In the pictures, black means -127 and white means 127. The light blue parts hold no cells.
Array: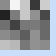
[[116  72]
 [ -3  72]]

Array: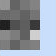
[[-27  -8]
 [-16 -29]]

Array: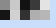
[[  73 -109]
 [  81  -78]]

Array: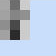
[[-17  76]
 [  5  16]]

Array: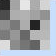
[[ 36 102]
 [ 46  50]]

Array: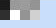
[[ 25  28]
 [126  20]]

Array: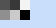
[[ -71  115]
 [  74 -125]]
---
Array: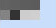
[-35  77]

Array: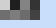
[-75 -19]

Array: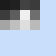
[-68 111  63]

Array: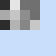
[-15  14  51]

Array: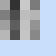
[ -4  61 -33  55]

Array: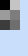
[68 27]

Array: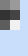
[ 26 -76]
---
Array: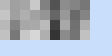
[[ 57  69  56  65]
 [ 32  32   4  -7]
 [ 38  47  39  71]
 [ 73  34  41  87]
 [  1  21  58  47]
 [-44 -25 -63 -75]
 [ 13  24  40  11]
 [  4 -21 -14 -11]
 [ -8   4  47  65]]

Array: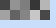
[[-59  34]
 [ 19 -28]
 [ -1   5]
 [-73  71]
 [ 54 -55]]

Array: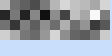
[[  61  -89  -13   79]
 [ -13   -6  -73   43]
 [ -31  -93    0   -8]
 [ -51    7  -33  -21]
 [  -5 -111   15   23]
 [  54   13  -18   85]
 [  87  -60   47   14]
 [  66   64  -16  -26]
 [  58   39   20  -35]
 [  40  120  -69   -8]
 [  85   -3  -39   75]]

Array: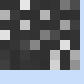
[[-78  51 -77  97 -79 -70 -64]
 [-78 -69 -77 -77 -74 -80 -80]
 [102 -80  69 -75 -56 -70 -75]
 [-73 -80 -76 -77   6 -78 -76]
 [-78  53 -79  -2 -79 -79 -80]
 [-76 -73 -77 -52 -78  62  82]
 [ -8 -80  34 -79  95 -79 -78]
 [-51 -79 -65 -76 -77  44  18]]

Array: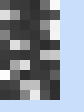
[[-35  93 -57   1 -61 -68 -71 124 -64 -73]
 [-68  22 -69 -66  94 -69  40 -20 -59 -69]
 [-70 -67 -77 -69  31 -74  93 -80  61   3]
 [-81 -76 -70 -75 -70 -69 -67 -68  63 105]
 [-17 -65  15 -42 -82  62 -75 -69 -58 -47]
 [121 -48 113 115 -69  72 -66 -34 -82 -80]]

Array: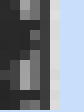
[[-85 -84 -86 -86 -87 -85 -85 -63 -88 -89 -88]
 [-74 -85 -86 -86 -86 -86 -61 -60 -61 -86 -86]
 [ 34   7 -86 -87 -87 -72  32  33  35 -85 -28]
 [-14 -15 -85 -28 -72 -16 -15 -16 -14 -85 -16]
 [-66 -66 -67 -66 -66 -66 -66 -66 -66 -67 -66]
 [ 91  95  90  90  93  93  92  87  93  88  92]]
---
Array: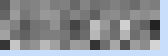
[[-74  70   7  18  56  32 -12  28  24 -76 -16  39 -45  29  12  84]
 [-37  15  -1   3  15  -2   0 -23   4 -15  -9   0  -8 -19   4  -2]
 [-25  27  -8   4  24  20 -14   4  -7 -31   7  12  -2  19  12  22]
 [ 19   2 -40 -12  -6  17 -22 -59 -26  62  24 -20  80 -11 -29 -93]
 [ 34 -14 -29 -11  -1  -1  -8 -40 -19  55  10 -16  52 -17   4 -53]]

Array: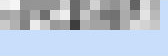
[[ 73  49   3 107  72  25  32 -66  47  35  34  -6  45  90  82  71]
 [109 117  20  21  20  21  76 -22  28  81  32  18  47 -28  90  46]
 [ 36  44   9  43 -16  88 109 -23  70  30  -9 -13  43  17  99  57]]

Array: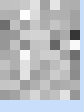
[[ 27  35  62  85  55  64  97  22]
 [ 65  66  73  97  34 101  48  46]
 [ 48  47 125  91  44  49  48  34]
 [-17  64  33  70  46  68  55  35]
 [ 23  25  79  83  82  25  43 -74]
 [ 23  65  13  67  70 -25  73 121]
 [ 41  47 119  64  77  78  36 -17]
 [ 65  48  96  63  39  61  78  16]
 [ 50  28  98  30  47  75  63  12]
 [ 69  71  29  48  69  40  46  51]]

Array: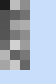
[[ 37  72 -25]
 [-99  61  14]
 [-45 -31 -13]
 [-44  36  45]
 [-42  -7  13]
 [-19  81  28]
 [ 54 -28  -7]]

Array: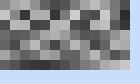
[[-31 -44 -65 -71 -75 -60 -48 -29  -5   8  43  54  71]
 [ 10  38  52  16 -30 -53 -44  -3  36  60  30  -9 -49]
 [ 68   7 -72  46  46 -74  -5  77 -40 -50  75  -6 -83]
 [-50  56  53 -59 -55  51  57 -49 -61  50  63 -41 -73]
 [-20 -38 -34  -3  37  48  28 -10 -42 -40 -16  18  47]
 [-28 -53  15  56  -5 -57  -3  54  15 -56 -28  50  42]
 [ 37  -3 -30 -14  37  25 -28 -30  15  53  -1 -45 -20]]

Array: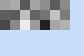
[[-55  10 108  28 -93  38  49]
 [ 33  43 -39  36  14 -35  10]
 [-33 -37  63 -27 -11  66  -4]]
